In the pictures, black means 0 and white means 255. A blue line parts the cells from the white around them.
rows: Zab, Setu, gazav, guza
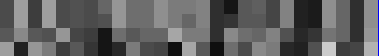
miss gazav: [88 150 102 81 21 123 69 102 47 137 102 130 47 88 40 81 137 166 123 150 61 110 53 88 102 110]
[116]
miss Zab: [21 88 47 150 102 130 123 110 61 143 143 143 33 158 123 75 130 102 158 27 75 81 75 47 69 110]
[95]

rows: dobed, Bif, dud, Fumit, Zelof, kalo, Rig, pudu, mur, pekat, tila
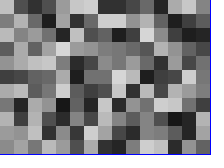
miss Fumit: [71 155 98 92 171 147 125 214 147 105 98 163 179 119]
[86]
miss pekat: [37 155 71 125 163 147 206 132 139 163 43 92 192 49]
[55]

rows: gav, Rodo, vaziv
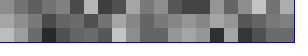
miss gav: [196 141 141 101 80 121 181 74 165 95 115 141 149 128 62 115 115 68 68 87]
[173]
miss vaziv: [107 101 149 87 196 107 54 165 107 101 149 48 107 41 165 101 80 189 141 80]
[157]
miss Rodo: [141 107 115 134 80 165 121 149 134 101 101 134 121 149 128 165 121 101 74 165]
[87]
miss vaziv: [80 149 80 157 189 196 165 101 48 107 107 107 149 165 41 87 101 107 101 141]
[54]
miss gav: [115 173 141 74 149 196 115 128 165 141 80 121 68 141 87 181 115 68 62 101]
[95]

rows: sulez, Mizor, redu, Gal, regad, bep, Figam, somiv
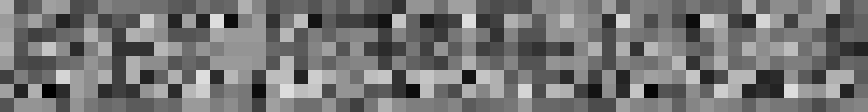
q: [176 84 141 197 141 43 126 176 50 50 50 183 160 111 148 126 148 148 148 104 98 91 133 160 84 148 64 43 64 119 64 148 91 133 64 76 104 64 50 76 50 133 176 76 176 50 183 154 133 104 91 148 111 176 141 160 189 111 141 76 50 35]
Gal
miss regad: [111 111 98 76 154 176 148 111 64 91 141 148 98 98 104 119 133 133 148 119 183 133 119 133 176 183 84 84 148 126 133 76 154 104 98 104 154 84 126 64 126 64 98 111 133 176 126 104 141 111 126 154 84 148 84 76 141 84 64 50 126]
[70]
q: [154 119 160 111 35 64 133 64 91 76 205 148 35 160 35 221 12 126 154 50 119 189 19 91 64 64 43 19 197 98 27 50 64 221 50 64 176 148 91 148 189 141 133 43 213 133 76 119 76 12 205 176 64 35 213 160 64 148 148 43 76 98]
Mizor
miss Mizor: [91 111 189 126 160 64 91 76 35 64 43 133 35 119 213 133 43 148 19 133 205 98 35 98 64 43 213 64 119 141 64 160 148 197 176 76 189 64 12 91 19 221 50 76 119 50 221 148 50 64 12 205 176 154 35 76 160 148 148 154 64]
[27]
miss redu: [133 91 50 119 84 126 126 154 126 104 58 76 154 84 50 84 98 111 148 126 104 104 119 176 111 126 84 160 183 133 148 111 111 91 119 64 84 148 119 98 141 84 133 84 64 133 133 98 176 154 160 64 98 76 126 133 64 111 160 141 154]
[168]
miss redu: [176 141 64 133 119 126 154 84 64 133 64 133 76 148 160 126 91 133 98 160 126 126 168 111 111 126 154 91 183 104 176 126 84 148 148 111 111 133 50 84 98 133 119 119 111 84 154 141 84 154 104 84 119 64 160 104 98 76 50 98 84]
[58]

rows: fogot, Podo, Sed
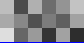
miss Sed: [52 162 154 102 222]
[45]
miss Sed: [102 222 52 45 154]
[162]
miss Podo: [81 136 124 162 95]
[169]
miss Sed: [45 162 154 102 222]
[52]

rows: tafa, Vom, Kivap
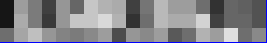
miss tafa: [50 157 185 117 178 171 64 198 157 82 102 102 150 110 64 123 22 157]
[96]
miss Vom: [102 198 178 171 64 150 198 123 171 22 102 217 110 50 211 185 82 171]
[57]
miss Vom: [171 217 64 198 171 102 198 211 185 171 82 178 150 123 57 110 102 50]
[22]
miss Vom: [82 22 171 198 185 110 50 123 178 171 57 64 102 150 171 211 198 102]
[217]
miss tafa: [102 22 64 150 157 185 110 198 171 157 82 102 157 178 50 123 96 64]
[117]
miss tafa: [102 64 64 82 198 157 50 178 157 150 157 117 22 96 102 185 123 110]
[171]
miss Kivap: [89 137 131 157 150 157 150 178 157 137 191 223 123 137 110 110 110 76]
[165]

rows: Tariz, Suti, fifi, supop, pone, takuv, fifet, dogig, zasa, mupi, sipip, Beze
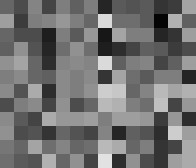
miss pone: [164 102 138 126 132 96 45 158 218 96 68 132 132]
[145]
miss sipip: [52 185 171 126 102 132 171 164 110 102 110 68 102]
[118]

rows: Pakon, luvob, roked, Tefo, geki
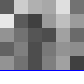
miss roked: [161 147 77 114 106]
[85]
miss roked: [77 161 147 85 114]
[106]

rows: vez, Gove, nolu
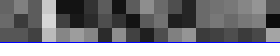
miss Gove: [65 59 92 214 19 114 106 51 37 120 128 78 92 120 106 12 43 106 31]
[25]
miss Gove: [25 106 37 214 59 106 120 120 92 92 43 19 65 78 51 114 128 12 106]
[31]
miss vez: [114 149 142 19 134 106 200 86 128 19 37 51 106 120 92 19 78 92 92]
[100]
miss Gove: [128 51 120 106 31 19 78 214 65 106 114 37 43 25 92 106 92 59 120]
[12]
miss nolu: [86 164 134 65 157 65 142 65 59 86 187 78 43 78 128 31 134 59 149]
[72]

